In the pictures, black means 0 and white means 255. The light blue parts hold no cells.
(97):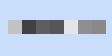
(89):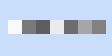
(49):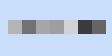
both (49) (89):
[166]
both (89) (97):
[94]

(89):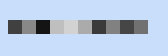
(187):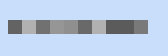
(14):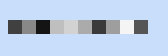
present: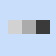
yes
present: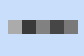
no
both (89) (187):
[113]
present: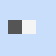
no

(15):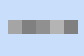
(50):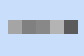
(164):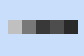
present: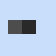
yes
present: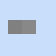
yes
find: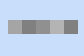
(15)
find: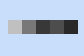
(164)

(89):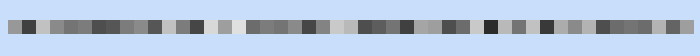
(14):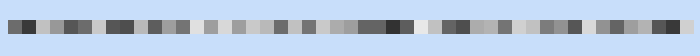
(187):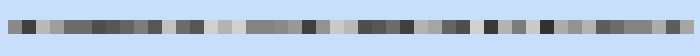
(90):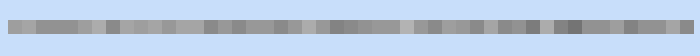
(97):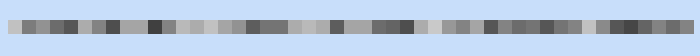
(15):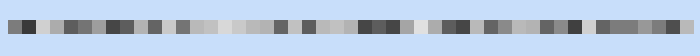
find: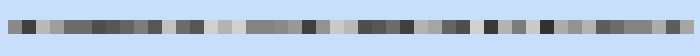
(187)
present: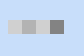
yes
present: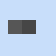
yes
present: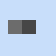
no

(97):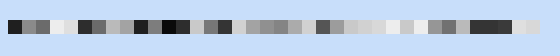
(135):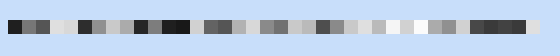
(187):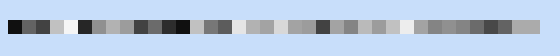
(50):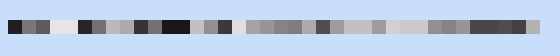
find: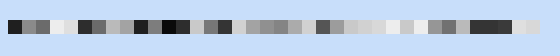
(97)
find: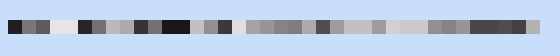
(50)
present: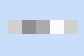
no
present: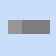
no

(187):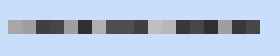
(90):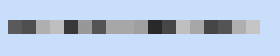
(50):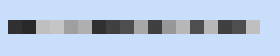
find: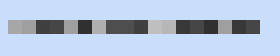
(187)
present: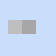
yes

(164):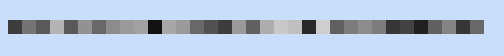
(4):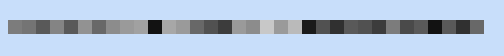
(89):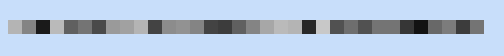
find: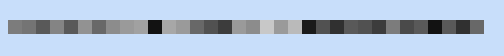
(4)
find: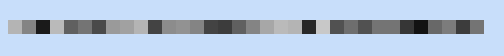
(89)
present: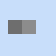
no
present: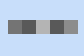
no
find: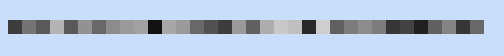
(164)

